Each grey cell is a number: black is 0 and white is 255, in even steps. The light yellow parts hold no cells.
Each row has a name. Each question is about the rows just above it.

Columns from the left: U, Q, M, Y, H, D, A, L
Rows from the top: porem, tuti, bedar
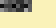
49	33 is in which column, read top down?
D
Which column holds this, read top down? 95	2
Y
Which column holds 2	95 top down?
Y

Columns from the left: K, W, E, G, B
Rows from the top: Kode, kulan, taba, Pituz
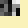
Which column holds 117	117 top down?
W
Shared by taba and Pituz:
8
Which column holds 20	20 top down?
E
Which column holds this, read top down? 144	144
G

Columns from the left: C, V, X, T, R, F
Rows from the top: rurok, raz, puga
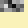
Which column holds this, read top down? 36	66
X
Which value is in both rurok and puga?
159
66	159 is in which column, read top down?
X
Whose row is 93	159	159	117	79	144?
puga
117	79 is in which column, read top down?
R
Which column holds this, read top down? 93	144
F

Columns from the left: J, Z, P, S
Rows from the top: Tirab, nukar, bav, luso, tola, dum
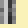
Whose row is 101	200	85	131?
bav
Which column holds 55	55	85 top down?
P

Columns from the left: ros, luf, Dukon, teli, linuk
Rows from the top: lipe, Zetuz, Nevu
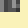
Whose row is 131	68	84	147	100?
Zetuz
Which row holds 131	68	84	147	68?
lipe

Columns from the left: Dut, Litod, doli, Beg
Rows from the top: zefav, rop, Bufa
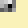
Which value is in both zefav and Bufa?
122
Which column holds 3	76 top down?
doli

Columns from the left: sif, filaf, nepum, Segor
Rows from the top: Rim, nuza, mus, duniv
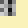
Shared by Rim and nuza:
181
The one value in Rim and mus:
181
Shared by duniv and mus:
181
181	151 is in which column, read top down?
Segor
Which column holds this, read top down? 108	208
sif
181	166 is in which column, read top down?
filaf

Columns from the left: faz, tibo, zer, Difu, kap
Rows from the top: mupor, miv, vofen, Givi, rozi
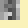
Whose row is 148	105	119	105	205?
miv
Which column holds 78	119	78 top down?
zer

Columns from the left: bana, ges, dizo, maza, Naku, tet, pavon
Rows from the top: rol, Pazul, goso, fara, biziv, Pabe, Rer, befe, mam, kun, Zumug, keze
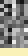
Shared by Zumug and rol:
179
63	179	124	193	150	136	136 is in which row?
mam
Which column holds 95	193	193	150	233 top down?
maza
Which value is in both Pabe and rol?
48
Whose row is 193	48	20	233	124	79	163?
Pazul

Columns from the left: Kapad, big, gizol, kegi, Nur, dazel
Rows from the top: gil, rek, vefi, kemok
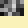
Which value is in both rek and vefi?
41
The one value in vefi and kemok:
25
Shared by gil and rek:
82
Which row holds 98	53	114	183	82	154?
gil
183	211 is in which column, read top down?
kegi

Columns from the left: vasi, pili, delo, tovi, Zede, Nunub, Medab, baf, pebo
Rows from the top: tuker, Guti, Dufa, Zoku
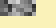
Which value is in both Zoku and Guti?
141
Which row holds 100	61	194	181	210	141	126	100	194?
tuker
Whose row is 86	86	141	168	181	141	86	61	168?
Zoku

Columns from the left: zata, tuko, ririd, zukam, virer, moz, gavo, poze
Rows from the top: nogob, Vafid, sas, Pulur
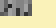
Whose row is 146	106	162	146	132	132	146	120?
nogob
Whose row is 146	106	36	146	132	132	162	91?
Vafid
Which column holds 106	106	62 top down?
tuko

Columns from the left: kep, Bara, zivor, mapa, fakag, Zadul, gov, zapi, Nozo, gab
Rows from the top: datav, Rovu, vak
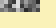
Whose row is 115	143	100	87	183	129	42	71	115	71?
vak
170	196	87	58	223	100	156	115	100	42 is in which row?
datav
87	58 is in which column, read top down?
zivor
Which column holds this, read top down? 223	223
fakag
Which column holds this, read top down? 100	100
Nozo

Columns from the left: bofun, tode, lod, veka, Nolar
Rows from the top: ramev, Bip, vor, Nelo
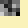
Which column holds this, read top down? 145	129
tode
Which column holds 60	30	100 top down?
lod
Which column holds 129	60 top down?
Nolar
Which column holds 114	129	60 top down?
Nolar
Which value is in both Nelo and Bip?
129
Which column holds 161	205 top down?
bofun

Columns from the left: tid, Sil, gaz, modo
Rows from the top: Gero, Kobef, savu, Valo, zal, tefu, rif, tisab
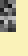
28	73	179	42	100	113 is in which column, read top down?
tid
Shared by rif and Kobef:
85
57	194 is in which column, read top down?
modo

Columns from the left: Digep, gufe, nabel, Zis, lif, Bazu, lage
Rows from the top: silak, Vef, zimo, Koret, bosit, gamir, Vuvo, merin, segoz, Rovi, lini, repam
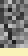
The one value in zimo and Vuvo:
123
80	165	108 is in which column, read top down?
Zis
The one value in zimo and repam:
53
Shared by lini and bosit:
96
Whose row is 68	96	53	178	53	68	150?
bosit
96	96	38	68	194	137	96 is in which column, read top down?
gufe
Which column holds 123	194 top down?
nabel

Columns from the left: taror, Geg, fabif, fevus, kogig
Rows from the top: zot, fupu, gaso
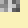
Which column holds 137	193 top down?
taror
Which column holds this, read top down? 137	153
Geg
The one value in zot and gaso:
97
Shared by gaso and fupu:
193
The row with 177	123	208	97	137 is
zot

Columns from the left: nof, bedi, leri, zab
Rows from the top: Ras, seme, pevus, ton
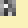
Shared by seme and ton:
141
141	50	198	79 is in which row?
ton
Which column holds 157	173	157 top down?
nof
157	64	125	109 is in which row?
pevus

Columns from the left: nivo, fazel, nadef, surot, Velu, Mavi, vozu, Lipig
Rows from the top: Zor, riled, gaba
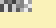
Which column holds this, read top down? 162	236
Lipig
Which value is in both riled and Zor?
134
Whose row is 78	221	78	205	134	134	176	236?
riled

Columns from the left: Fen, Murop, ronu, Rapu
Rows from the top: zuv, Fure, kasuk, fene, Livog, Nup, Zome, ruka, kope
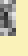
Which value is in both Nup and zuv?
107
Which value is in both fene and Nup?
182

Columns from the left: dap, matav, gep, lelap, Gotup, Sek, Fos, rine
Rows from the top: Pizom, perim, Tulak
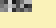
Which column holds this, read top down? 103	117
dap
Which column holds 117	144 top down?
dap
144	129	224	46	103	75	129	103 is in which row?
Tulak
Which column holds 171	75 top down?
Sek

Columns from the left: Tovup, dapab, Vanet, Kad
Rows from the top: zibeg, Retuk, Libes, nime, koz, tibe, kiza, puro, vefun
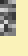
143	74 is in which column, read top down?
Vanet
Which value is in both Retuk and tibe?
102
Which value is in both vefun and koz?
88
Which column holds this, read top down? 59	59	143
dapab
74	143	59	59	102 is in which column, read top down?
Kad
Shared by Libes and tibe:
212

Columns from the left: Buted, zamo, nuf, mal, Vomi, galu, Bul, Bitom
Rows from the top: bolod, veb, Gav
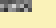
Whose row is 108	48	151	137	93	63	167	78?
Gav
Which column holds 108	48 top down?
zamo
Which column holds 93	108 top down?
zamo

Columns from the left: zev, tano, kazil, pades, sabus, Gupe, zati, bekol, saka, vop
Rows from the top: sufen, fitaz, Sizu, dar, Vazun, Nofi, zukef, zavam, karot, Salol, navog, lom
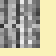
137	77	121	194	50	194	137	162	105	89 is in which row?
lom
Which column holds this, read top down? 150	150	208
bekol

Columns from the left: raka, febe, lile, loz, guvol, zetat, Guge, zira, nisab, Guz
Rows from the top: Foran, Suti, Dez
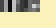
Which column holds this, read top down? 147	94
Guz
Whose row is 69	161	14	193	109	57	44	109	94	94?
Foran

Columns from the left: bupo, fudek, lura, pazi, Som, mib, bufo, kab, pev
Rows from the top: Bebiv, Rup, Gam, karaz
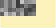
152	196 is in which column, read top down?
fudek
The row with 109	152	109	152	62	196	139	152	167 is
Bebiv
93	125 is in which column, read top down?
pev
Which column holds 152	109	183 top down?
pazi
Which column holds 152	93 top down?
kab

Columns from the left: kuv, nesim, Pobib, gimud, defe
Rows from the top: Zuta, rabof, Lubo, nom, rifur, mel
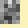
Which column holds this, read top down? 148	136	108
kuv
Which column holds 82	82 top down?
defe
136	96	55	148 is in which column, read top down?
nesim
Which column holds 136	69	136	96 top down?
nesim
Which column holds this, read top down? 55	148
nesim
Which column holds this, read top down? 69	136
nesim

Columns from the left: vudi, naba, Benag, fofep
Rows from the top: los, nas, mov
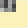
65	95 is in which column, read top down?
fofep
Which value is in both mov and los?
138

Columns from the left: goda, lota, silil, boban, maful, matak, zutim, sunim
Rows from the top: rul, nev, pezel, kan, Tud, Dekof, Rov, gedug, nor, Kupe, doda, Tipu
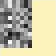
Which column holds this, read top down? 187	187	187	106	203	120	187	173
maful
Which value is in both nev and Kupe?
147
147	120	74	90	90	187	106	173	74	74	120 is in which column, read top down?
lota
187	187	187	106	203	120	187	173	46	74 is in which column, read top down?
maful
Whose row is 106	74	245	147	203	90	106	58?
doda
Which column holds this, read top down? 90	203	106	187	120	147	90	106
matak

